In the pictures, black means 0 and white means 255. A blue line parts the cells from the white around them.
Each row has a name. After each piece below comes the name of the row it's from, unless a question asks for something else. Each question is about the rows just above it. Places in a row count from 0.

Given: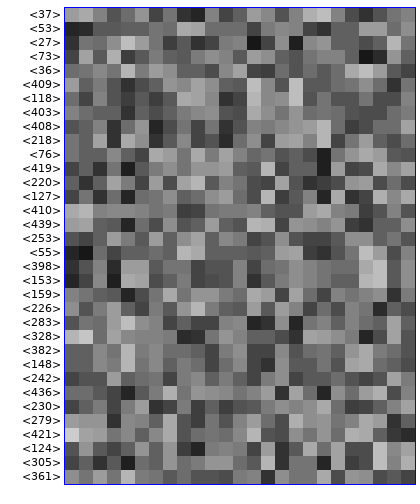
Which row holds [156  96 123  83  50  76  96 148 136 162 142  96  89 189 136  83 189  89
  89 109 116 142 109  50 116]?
<409>
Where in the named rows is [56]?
<421>, 23
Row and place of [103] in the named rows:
<76>, 13

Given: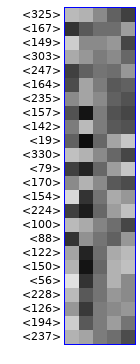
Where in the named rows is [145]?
<88>, 1
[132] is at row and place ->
<100>, 2
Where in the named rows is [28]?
<224>, 1

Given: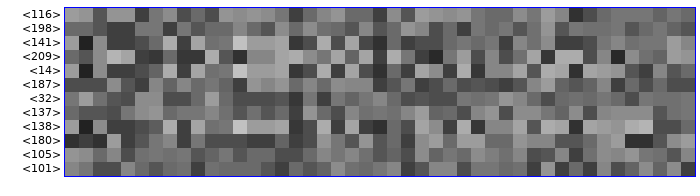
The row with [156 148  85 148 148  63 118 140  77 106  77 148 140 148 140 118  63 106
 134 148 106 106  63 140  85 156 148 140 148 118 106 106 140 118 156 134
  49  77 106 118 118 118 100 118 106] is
<116>
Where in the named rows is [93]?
<138>, 6
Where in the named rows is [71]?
<141>, 21
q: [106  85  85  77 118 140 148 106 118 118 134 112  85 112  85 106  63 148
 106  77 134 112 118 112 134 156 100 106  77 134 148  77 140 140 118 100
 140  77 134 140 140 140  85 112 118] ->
<137>
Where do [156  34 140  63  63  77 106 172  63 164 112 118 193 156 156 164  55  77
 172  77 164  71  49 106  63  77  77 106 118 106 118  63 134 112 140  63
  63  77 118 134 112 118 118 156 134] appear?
<141>
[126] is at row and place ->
<105>, 30

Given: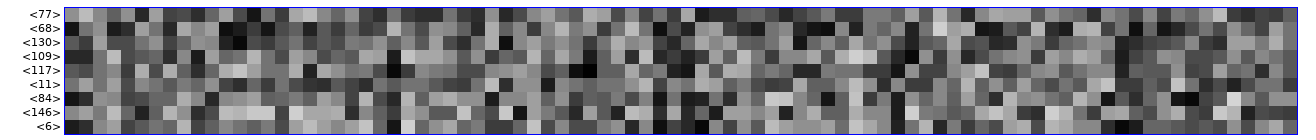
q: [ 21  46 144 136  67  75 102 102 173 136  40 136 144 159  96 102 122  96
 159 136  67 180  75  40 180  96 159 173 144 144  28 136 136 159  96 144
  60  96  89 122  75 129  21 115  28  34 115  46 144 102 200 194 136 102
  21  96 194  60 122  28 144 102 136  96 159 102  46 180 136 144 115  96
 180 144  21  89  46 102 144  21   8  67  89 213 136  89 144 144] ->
<84>
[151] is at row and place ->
<130>, 41
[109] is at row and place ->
<6>, 55
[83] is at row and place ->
<130>, 65
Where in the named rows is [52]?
<11>, 17
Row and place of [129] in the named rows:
<84>, 41

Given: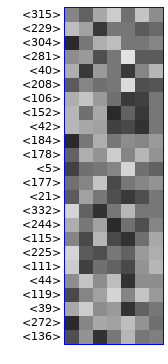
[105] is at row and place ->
<229>, 6
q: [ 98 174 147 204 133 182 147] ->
<178>
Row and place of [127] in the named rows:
<136>, 6
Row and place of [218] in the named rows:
<208>, 4
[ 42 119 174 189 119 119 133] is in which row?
<304>
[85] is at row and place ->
<208>, 6

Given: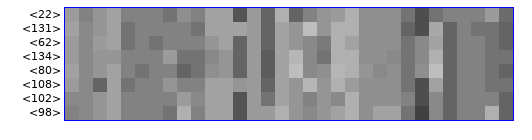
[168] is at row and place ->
<131>, 26
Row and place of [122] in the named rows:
<62>, 18
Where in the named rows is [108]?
<22>, 31

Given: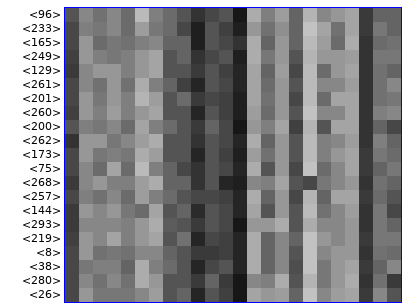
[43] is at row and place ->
<144>, 9
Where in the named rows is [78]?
<38>, 16
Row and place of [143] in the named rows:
<233>, 15
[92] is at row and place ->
<293>, 7

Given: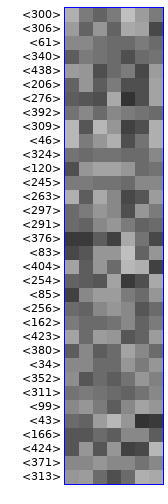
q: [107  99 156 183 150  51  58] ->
<43>
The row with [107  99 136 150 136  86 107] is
<256>
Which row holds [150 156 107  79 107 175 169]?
<313>
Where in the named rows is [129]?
<352>, 6
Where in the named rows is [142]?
<352>, 0

